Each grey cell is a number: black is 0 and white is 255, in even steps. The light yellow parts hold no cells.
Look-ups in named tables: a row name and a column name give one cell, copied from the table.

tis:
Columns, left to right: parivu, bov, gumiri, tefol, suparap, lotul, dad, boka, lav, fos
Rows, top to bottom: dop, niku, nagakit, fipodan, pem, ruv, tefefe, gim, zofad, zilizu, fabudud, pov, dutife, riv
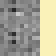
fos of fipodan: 159
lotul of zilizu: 125
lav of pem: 144
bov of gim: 116
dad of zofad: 148
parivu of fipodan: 137
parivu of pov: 135
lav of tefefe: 142
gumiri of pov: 120
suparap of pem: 137
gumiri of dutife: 117
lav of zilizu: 171
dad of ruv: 140

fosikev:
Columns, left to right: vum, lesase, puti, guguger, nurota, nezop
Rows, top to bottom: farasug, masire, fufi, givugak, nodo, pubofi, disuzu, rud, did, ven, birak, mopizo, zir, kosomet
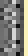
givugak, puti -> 79
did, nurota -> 118
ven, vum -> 112
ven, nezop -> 84
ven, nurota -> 116
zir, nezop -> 67
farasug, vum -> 110
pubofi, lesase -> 119
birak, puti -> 132
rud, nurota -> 118
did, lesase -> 122
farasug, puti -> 81
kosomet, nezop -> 79
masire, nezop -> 80
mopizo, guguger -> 213
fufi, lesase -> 174
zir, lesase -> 176
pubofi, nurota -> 116
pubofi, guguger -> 213
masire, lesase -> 91

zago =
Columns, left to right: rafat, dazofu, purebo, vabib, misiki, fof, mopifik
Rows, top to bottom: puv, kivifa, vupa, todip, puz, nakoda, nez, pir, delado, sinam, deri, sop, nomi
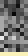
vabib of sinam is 205
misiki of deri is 145
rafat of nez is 168
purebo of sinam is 162
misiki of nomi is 35
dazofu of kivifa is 47
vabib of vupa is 55
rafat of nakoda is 167
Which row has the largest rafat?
sinam

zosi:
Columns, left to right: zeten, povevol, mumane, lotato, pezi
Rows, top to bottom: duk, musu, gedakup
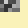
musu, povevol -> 50
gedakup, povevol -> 52
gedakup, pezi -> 108
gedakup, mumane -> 150
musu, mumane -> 49
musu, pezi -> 161
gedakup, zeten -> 90

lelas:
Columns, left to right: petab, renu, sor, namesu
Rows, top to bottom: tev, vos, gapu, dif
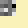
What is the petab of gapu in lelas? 167
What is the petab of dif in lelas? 104
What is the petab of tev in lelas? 140
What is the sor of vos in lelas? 108
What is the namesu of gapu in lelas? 146
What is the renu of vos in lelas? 83
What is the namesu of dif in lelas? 232

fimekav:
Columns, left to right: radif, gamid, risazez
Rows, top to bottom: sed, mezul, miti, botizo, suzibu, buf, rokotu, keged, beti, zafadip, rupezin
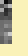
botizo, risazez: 84
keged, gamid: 105
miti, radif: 170
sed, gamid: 10
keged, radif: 112
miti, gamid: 42
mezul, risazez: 187
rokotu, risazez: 124
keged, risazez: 109
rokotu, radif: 109
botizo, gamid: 49
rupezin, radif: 95
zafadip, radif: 98
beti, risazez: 201
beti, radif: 117
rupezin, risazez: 97
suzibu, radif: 81

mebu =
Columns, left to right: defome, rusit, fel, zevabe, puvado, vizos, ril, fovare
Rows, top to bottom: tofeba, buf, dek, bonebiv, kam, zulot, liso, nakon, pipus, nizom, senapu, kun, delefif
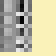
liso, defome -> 130
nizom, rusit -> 140
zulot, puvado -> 107
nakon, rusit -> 183
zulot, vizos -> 5
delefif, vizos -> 208
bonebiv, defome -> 131
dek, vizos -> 22
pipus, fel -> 168

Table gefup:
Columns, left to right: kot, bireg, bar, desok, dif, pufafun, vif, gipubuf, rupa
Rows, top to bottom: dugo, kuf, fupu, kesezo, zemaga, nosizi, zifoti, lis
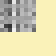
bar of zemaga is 159
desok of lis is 239
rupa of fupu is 187
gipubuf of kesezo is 194
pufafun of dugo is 187
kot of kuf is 156
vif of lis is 177
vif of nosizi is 171
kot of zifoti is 196
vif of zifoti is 125
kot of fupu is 169
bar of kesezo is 88
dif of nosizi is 154

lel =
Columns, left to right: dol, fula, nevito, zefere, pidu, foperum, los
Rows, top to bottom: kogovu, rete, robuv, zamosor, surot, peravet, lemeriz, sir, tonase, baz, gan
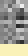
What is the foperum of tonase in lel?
127
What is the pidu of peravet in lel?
195
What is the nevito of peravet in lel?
177
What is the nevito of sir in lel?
123
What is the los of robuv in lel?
182
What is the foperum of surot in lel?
42
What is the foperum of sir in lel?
195
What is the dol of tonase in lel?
129
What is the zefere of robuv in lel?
127
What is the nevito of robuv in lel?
204
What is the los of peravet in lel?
200
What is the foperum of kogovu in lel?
167
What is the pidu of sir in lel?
202
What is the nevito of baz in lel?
108
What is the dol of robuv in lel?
152
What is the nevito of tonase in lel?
155
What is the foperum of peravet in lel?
176
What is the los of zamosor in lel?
120
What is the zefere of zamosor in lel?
137
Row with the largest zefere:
rete

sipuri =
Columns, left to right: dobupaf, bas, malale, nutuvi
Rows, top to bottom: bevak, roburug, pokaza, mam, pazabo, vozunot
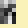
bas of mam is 29
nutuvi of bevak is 199
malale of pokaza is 42
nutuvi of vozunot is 38
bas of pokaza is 48
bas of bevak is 221
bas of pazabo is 98
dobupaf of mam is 96
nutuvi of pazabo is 35
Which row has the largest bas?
bevak

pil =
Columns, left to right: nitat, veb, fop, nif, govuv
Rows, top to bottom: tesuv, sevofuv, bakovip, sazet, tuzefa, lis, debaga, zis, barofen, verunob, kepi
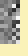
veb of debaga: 167
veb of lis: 130
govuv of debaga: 238
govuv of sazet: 176
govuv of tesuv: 75
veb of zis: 131
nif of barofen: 70

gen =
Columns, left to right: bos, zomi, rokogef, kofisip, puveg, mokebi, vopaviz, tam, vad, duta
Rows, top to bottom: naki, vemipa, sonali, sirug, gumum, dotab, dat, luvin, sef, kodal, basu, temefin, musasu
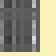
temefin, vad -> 135
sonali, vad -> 93
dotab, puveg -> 81
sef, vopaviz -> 87
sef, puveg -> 82
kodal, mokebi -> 94

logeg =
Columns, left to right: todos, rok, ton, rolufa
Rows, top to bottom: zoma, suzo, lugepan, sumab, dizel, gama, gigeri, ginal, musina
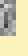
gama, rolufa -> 181
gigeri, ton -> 155
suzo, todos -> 96
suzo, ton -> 184
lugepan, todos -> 175
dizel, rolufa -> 122
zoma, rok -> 126
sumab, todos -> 200
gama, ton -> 137
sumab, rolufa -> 123

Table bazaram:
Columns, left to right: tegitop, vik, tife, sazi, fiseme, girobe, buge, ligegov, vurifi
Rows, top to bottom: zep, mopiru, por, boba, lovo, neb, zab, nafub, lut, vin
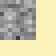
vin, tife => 158
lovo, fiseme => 137
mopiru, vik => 123
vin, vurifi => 138
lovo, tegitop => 152
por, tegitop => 152
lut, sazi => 133
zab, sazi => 161
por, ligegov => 107
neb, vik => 148
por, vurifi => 136
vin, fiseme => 58
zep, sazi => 143
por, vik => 152
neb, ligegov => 198
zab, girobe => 136
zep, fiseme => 188
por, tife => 171
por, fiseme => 135
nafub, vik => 175

